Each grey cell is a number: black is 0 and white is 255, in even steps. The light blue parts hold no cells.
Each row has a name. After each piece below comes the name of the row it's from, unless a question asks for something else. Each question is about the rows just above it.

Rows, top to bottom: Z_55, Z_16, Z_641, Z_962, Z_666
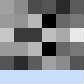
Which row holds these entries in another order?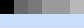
Z_962
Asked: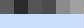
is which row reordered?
Z_55
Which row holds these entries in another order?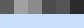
Z_55

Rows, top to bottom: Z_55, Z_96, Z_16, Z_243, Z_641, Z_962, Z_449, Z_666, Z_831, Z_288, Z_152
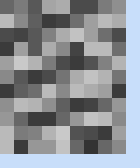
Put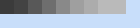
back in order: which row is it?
Z_243
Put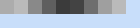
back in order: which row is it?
Z_96
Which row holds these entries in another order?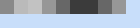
Z_831
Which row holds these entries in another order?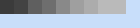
Z_96
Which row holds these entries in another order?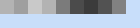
Z_641

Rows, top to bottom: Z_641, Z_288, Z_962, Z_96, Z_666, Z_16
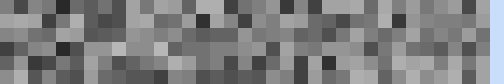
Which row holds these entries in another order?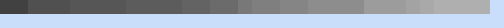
Z_16
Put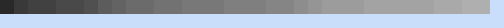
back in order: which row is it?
Z_641
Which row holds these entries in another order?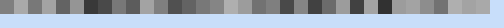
Z_666
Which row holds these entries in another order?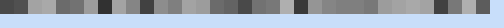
Z_288
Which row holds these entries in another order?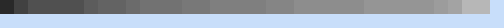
Z_96

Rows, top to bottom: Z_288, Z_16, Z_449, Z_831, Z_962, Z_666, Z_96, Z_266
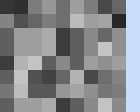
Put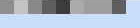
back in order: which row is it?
Z_831
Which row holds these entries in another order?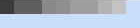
Z_962

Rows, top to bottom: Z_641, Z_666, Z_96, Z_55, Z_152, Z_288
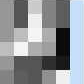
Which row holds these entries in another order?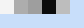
Z_55
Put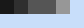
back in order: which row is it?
Z_152
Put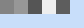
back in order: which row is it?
Z_666
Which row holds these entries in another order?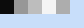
Z_96
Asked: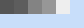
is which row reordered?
Z_666
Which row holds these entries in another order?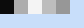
Z_96

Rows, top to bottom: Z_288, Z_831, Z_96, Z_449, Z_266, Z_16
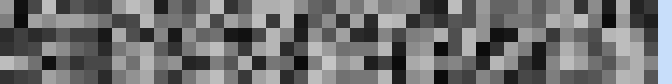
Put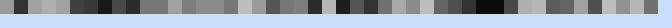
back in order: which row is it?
Z_449
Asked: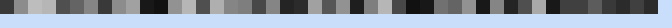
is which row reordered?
Z_96
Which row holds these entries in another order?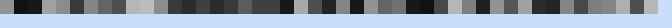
Z_96
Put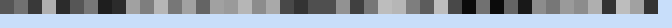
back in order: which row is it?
Z_449

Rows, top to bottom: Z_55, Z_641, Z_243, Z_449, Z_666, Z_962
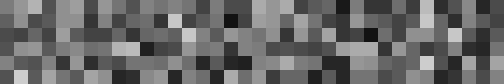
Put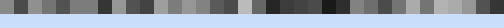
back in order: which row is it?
Z_55
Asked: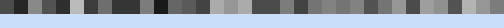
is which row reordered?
Z_55
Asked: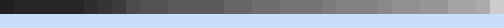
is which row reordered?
Z_666
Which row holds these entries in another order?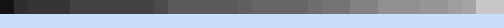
Z_641

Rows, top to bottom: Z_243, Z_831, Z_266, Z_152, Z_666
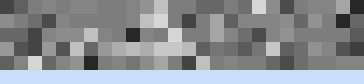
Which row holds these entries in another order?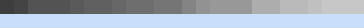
Z_152
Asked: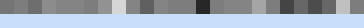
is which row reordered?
Z_666
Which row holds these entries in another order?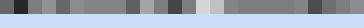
Z_831
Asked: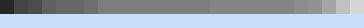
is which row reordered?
Z_243
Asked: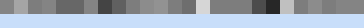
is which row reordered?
Z_831
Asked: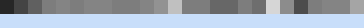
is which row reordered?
Z_243

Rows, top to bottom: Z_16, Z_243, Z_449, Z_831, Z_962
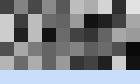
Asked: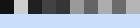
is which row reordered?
Z_962
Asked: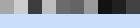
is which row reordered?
Z_243
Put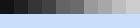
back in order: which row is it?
Z_449
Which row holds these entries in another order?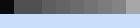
Z_831

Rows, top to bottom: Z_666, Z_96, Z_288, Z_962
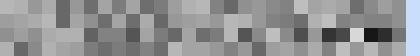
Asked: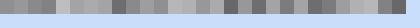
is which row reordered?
Z_666
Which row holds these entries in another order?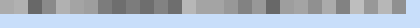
Z_962
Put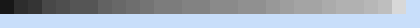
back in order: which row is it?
Z_288

